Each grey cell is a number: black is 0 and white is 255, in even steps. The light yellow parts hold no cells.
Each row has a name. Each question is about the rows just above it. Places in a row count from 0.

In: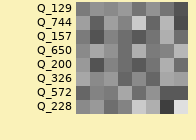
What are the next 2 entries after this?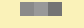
[146 116]
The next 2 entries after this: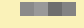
[202 175]
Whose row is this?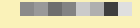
Q_228
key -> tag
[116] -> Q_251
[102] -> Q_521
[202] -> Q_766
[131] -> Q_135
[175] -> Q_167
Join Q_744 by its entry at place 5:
Q_521
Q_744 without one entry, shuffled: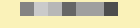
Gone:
[96]

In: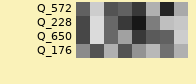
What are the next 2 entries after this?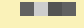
[ 57 176]
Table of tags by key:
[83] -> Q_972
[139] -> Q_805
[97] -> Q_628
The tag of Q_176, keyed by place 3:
Q_972
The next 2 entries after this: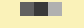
[ 37 169]
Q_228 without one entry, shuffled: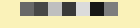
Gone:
[199]
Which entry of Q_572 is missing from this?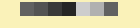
[169]
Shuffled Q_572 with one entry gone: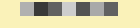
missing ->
[37]
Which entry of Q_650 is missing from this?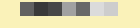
[90]

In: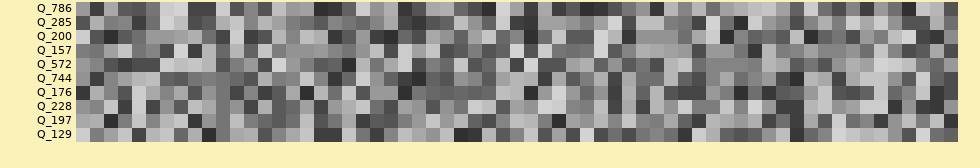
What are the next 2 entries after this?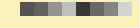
[197 182]
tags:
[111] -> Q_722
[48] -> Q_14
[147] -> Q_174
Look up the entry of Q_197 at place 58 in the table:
Q_174
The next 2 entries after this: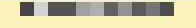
[182 197]
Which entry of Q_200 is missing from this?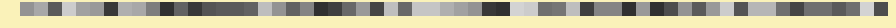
[140]
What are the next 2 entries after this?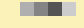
[168 132]

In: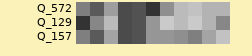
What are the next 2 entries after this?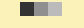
[194 179]
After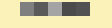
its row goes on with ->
[150 150 143 127 164 194]
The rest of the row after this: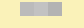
[179]

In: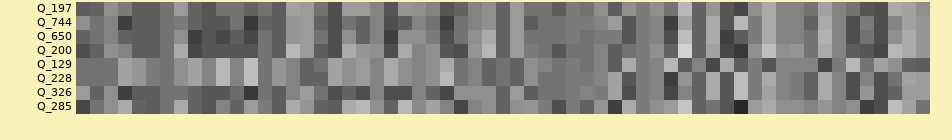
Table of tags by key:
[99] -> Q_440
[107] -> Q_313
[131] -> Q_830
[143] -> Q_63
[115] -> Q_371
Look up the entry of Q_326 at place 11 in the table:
Q_313
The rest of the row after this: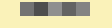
[ 63 143 143 123  78 115 143 170  99 155 115 115 115 123 115 123 123  86
 123 131  78 189  99 170  63  93 123 170 131 131 115 177 131  78 115  78
 143 170 149]
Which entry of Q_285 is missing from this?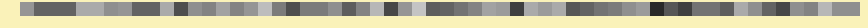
[137]
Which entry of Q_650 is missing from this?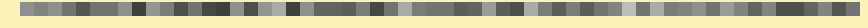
[177]
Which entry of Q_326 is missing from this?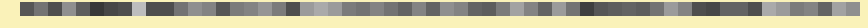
[107]
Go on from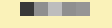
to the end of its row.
[115 170 131  93  86  71 183 170 149]

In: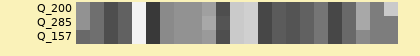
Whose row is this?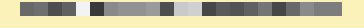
Q_157
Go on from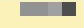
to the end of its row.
[202 208  71  91  84  97 117  71 105 168 125 202]
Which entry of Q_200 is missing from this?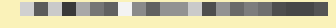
[160]

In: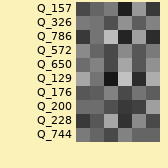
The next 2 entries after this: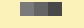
[130 101]
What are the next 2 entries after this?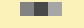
[ 87 145]
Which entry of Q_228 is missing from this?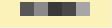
[50]
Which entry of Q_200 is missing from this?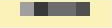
[65]

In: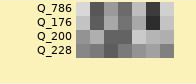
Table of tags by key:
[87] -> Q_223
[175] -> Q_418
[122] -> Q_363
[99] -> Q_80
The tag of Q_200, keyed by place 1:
Q_418
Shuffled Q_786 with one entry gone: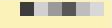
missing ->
[107]

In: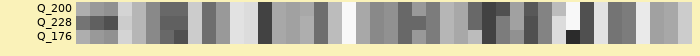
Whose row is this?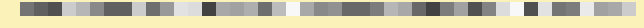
Q_228
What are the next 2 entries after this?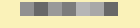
[66 80]
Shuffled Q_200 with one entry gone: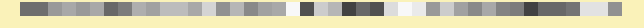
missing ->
[88]
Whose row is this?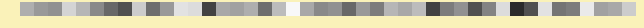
Q_176
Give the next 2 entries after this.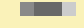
[110 153]
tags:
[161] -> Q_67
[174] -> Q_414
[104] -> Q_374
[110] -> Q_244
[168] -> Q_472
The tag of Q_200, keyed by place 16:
Q_472

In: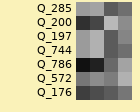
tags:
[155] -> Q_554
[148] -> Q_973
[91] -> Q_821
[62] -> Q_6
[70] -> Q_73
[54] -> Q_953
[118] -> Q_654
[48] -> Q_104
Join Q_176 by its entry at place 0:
Q_6
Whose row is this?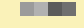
Q_744
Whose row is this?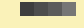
Q_176

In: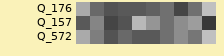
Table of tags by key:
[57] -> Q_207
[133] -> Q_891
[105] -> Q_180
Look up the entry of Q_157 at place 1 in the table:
Q_891
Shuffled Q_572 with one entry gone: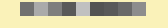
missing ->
[118]
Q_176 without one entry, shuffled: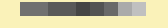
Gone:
[97]

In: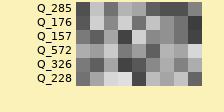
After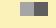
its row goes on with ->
[ 80  80 130]
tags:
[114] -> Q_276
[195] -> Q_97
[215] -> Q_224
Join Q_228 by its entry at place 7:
Q_97
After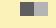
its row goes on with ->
[165 215]
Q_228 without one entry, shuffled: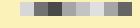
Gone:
[188]
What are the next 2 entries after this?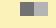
[165  95]

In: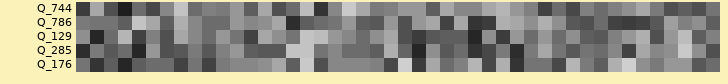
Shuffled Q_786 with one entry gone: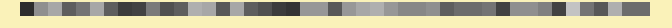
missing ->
[159]
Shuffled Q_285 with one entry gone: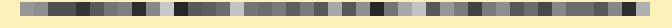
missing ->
[100]

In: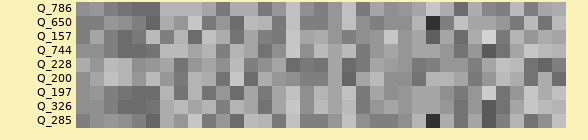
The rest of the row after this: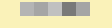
[143 150 165 165 143 121 150 204 115 150 198 172 192]
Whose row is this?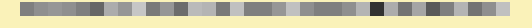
Q_285
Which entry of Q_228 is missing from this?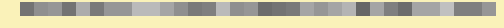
[157]
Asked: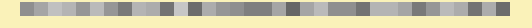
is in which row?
Q_200
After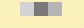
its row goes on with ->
[150 172 165]
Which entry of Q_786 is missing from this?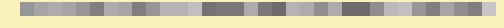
[135]
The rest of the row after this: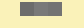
[165 108 121 165 157 150 121 127 150 150 127 165 192 186 115 102 127]

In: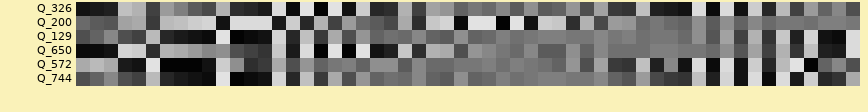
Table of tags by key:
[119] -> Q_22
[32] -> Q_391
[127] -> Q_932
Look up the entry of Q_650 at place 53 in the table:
Q_391
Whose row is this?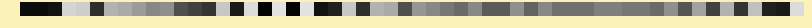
Q_650
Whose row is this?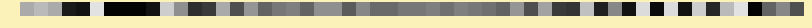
Q_572

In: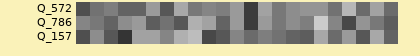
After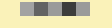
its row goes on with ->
[120 141 126 203 133  72 148 120  93]
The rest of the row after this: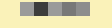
[126 203 133  72 148 120  93]
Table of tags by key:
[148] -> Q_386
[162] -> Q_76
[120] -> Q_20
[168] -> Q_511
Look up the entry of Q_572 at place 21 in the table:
Q_76

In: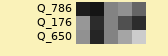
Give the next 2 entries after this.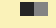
[165 204]
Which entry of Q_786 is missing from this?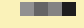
[21]
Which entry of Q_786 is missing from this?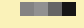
[29]
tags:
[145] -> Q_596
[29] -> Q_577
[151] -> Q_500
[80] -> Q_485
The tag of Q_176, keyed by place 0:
Q_500
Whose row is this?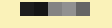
Q_786
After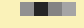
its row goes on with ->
[204]

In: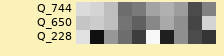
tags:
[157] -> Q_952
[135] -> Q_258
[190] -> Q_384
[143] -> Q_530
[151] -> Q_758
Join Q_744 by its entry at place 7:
Q_952
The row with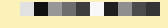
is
Q_228
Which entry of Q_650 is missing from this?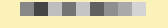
[204]
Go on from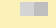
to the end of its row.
[109 122 163 176 157  75 129]
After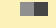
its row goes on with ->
[212]
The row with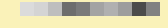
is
Q_744

